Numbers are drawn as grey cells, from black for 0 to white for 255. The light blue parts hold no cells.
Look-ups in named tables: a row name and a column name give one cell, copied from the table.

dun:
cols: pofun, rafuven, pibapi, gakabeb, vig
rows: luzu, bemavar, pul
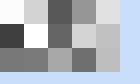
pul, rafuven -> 122
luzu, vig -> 225
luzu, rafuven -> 211
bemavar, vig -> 193
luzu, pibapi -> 88
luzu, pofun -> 252
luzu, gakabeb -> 150
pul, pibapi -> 168
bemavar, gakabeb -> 212
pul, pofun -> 120
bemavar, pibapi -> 101
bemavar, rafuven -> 255
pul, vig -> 190
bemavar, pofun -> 63

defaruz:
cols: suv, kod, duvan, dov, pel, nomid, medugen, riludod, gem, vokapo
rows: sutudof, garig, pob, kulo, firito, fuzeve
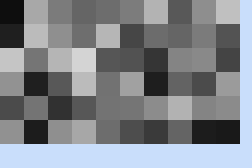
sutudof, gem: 142
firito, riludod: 178
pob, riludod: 132
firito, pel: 115
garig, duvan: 143
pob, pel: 86
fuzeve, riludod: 100
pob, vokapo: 68
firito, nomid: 117
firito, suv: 75
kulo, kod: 31
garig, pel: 182
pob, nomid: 82
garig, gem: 123
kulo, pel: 114

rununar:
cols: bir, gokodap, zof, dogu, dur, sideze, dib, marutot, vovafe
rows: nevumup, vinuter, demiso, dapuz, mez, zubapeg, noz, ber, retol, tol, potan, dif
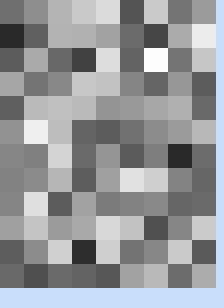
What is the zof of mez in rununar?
192
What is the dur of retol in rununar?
123
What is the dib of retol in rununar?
137
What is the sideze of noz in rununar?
91
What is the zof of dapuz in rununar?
136
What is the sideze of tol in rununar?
194
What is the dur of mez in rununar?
148
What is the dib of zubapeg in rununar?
140
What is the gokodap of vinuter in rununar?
96
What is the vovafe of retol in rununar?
106
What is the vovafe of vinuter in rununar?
236
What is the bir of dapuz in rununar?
166
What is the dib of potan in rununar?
135
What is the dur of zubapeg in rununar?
92
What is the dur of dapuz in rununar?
194
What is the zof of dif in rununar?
106
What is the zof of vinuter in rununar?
179
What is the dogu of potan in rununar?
45
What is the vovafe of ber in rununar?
102
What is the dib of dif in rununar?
185

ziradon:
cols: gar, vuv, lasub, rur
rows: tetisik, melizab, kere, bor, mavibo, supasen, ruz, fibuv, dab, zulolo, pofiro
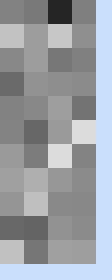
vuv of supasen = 102
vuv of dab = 191
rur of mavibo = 114
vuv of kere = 156
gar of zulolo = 104
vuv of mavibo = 136
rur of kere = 128
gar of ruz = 154
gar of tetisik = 130
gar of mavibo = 129
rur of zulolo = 138
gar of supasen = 131
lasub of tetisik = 36
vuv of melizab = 157
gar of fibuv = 160
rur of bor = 139
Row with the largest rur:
supasen

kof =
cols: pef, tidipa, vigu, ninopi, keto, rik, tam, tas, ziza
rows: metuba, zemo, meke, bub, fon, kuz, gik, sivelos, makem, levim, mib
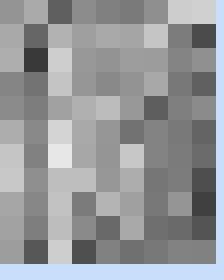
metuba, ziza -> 208
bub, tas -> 120
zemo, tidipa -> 102
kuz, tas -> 121
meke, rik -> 157
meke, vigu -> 206
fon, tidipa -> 125
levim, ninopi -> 138
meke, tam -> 156
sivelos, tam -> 118
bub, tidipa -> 115
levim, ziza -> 84
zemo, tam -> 197
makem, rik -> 160

